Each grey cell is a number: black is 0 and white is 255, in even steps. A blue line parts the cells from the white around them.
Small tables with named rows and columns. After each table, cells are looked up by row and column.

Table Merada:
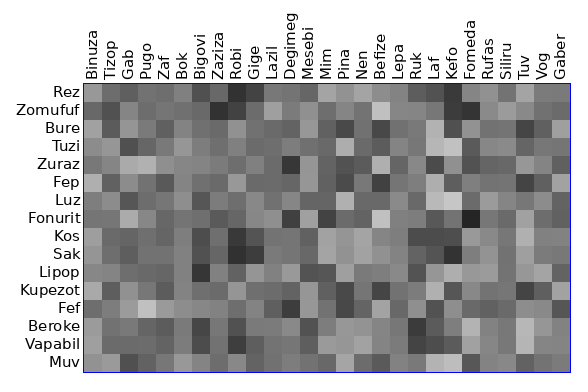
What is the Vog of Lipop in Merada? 164
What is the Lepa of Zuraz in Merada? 101
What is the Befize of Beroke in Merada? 133
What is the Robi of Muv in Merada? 136
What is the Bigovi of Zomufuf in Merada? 105
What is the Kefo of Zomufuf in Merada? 60
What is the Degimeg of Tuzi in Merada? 125
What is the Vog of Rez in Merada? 123
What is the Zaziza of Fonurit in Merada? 90
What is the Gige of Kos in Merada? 84
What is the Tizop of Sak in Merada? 110
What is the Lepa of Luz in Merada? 138
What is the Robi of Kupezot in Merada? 149
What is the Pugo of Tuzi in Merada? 102
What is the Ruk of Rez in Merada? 93
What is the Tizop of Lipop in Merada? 132
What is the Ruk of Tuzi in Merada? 119
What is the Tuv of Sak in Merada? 159
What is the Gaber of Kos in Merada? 130
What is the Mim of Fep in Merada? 97
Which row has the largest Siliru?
Zomufuf

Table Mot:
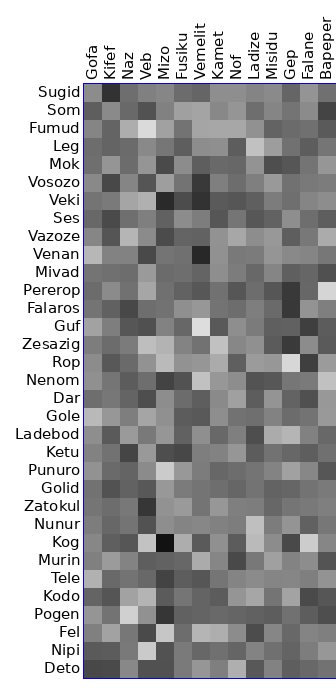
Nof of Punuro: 109
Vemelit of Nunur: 135
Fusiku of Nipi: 122
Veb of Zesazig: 190
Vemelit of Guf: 221
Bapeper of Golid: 122
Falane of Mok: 116
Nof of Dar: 160
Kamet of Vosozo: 127
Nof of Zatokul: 127
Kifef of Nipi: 92
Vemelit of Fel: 181
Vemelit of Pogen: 100
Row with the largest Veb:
Fumud

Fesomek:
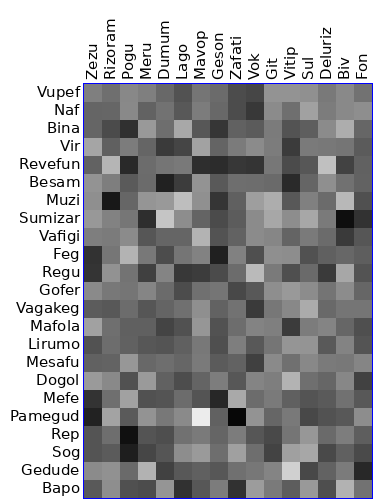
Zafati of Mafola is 109
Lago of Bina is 168
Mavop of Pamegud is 236
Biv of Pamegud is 88
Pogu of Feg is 179
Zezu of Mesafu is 97
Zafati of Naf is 76
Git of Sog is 67
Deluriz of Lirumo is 89
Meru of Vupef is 127
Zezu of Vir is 165
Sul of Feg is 81

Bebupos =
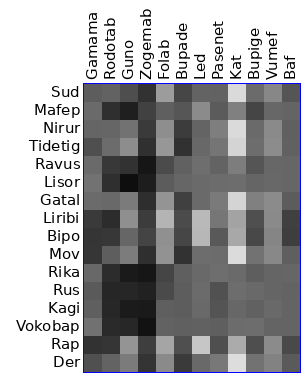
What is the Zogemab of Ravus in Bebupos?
22
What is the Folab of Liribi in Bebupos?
180
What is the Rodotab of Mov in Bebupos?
94
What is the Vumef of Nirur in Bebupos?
138
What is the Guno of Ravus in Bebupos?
50
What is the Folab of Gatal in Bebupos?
148
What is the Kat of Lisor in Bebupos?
109

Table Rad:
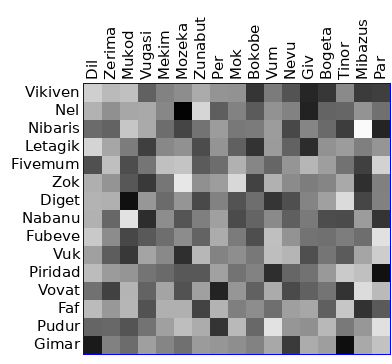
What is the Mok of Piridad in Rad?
115
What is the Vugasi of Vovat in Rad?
99
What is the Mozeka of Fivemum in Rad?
196
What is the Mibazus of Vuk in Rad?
165
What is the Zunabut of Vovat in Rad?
160
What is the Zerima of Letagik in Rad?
166

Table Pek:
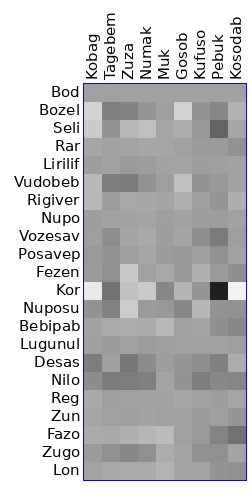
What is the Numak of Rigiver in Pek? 167
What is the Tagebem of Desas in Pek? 159
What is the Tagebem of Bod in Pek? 161
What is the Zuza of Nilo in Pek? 125
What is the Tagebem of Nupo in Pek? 161
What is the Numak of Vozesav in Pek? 169
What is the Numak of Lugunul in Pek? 156
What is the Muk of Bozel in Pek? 159
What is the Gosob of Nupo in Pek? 161
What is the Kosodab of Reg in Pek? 165
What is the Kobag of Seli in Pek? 202
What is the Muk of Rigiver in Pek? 164
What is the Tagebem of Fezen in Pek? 144
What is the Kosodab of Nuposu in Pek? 146
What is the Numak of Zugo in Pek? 144

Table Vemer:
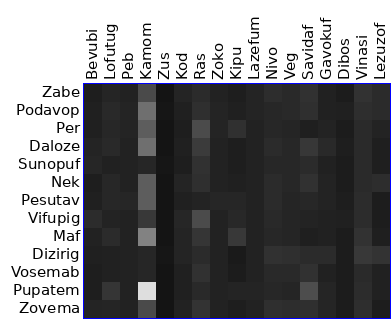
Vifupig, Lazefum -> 34
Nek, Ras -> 47
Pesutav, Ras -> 35
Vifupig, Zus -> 20
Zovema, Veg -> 45
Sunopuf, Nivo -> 39
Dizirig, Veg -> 47
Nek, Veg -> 39
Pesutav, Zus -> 20
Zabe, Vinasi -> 50
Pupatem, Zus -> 20
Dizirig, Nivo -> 49
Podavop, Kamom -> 111
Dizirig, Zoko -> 34
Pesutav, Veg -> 37
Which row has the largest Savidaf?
Pupatem

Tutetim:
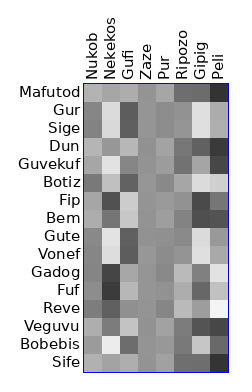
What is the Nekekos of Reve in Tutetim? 96
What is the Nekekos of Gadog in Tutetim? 69
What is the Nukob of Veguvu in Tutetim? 174
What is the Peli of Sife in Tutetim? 52
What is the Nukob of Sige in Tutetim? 131
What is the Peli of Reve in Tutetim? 244
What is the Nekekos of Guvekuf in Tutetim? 226
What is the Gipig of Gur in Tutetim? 223
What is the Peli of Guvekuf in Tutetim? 71
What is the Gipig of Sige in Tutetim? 223
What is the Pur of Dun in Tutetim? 163
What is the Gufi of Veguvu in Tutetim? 195
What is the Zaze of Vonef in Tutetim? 151
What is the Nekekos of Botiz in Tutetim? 192
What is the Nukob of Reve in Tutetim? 125
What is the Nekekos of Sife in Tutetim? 163
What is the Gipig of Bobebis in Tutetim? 198
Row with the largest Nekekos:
Bobebis

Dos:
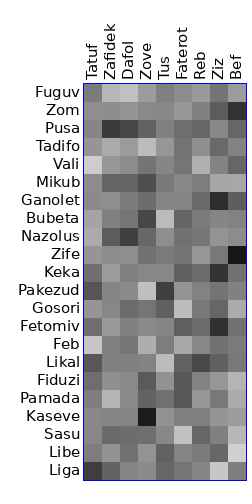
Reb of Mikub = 125
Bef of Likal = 121
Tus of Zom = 136
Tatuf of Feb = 199
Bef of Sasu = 183
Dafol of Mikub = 100
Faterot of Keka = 96
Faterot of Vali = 117
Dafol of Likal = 128
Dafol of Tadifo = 155
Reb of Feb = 135
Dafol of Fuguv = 192
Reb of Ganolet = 105
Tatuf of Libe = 125
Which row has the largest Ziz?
Liga

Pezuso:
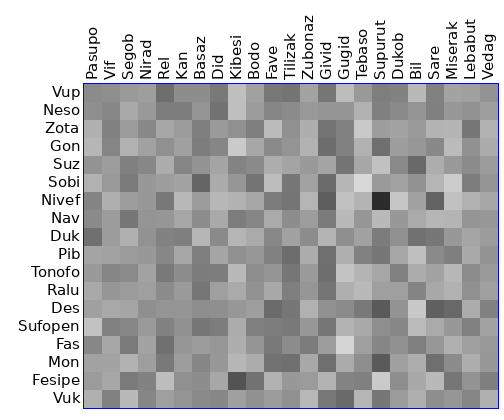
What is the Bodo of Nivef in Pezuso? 166
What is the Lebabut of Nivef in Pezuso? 177
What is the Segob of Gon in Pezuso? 178
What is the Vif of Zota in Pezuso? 130
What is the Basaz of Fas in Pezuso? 156
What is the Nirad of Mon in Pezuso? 158
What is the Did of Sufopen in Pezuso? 125
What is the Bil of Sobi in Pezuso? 146
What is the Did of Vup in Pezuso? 121
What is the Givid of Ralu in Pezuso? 117
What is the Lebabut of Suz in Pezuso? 139
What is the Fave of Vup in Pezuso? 120
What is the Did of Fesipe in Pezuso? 167
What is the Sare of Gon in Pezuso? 136
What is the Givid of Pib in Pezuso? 111
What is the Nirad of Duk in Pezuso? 146
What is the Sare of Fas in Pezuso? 151
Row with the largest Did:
Nivef

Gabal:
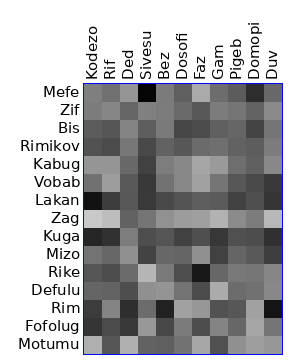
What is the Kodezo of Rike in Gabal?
86
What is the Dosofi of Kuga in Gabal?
66
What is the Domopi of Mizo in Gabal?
89
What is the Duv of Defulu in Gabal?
136
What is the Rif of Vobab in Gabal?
157
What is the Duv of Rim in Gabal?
20
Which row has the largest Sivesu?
Rike

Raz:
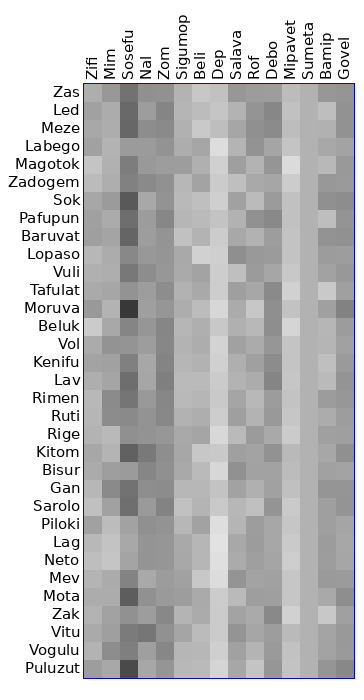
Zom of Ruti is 136
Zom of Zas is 145
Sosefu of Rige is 144
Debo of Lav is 133
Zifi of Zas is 174
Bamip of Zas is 151
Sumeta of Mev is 178
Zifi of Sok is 167
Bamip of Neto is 157

